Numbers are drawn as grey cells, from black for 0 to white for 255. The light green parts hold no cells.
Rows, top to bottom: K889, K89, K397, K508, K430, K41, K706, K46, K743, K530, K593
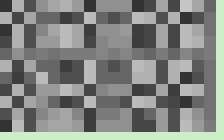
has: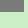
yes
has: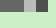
no
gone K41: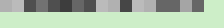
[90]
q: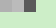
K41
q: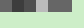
K743
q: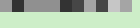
K889

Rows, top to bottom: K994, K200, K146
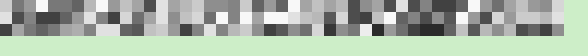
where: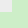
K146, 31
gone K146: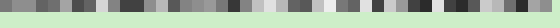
[174]
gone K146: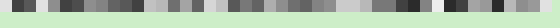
[55]
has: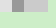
no
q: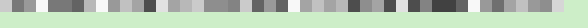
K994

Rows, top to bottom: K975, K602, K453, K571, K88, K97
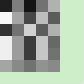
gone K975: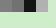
[31]
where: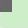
K571, 5
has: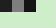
yes

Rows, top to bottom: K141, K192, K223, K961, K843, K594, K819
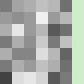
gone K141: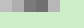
[164]
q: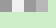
K192
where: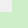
K192, 4
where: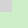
K819, 4

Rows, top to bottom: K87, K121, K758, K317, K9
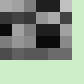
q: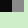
K317
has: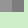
no
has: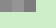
no

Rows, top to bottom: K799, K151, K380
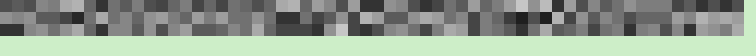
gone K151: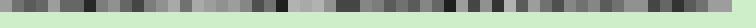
[60]
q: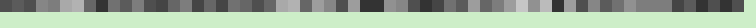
K799

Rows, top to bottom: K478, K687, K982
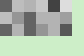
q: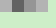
K982
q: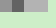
K687
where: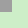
K687, 6
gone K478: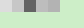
[66]
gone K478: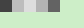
[199]
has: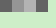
no

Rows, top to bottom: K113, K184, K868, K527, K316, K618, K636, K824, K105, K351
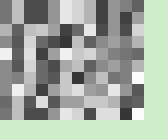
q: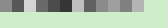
K527
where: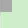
K618, 6
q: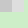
K824

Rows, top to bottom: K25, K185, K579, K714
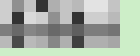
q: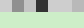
K185
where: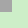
K714, 10

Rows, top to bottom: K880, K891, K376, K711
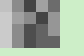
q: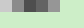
K376
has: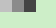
yes
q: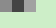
K880

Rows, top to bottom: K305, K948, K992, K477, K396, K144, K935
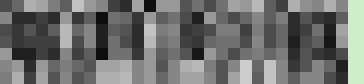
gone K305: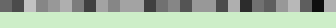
[143]
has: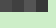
no

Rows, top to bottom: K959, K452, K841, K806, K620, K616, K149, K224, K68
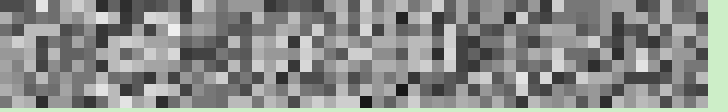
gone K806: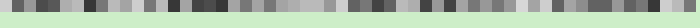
[195]
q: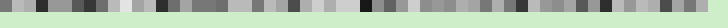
K68
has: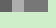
no
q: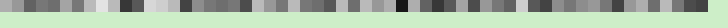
K224
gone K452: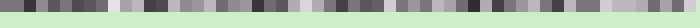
[35]
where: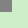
K616, 2

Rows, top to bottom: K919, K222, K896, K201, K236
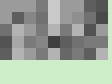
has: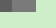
no
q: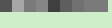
K201
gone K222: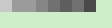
[143]
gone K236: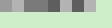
[103]
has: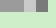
no
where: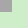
K201, 2

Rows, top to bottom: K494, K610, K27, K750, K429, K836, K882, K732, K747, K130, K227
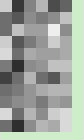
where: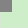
K494, 3
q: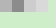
K130
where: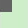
K494, 6

